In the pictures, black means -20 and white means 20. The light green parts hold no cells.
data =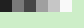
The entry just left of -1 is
-15
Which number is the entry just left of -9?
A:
-1

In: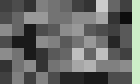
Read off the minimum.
-18
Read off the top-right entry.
-10
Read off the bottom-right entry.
-8
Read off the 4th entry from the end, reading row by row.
-16
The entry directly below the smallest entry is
-6
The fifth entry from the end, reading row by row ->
-14
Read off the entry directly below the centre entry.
-4
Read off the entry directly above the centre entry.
2
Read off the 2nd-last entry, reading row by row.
-8
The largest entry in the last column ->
2
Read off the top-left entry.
-10
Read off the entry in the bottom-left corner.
-10
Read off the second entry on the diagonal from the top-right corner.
-12
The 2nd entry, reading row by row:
-8
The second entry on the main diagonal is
-4
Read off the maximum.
12
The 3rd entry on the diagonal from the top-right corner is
-8

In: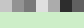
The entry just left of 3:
11
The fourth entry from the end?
15
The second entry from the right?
-13

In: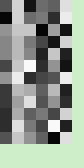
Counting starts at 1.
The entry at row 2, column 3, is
-3
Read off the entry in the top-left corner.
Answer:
-7
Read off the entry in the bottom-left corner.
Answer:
-7
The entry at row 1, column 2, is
13
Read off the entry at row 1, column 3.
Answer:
-17
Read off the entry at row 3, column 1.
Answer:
3
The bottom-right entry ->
15
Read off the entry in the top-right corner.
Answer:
15
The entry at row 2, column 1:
-19

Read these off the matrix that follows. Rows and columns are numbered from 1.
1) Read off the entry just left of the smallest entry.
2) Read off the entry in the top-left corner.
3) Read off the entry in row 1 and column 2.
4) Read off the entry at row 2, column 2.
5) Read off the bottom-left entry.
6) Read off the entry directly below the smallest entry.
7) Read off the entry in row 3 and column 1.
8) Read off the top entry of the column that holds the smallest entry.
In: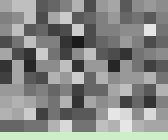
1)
-12
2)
6
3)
10
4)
2
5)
-4
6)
2
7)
2
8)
8

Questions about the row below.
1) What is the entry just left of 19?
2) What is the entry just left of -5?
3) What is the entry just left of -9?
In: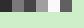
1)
5
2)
19
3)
-1

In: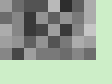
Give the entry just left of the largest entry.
1
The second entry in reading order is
-3
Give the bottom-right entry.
-3
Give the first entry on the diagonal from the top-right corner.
7
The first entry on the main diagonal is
5
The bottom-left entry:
1
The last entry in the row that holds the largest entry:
11
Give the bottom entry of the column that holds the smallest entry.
-3
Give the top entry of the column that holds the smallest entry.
-13
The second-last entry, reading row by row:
1
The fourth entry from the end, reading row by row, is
-1
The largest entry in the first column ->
7
